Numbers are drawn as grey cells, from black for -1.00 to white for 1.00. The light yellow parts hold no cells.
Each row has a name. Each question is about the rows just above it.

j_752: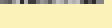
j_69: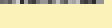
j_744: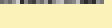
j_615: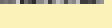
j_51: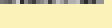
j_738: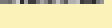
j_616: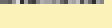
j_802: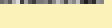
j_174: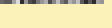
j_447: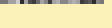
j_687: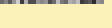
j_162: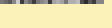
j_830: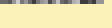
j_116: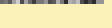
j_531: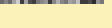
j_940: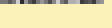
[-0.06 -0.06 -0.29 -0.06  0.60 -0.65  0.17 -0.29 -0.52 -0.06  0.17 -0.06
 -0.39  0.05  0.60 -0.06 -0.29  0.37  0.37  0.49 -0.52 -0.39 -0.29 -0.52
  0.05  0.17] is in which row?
j_940
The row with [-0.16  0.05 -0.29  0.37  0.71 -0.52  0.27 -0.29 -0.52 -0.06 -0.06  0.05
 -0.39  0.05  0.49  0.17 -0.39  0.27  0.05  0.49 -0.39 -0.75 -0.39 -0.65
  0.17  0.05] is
j_802
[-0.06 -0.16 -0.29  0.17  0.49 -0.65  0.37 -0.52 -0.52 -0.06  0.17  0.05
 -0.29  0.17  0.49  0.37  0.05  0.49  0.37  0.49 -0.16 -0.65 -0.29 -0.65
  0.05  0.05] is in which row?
j_752
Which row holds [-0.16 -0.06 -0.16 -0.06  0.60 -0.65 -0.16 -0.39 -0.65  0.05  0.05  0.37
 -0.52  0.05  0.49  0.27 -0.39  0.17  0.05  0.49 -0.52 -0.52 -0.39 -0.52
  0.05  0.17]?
j_615
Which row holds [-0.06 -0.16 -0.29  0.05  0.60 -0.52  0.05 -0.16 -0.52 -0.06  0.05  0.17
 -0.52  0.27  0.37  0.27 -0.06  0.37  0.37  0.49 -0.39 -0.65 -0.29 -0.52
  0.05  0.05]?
j_162

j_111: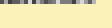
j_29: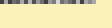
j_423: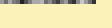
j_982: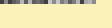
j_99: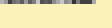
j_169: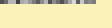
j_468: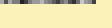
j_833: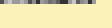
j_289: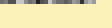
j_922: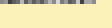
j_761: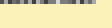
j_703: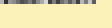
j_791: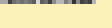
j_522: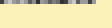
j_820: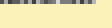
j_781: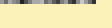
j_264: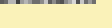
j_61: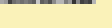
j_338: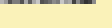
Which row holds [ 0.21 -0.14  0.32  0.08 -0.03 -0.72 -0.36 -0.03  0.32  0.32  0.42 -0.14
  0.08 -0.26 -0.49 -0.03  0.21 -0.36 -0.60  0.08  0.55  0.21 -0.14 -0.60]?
j_781
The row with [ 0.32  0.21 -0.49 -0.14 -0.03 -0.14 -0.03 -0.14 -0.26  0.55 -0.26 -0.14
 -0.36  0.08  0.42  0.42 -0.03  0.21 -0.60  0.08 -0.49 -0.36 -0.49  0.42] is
j_61
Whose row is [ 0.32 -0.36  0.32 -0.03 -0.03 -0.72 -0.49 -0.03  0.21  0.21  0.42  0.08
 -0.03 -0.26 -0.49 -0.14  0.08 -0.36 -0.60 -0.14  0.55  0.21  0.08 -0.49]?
j_468

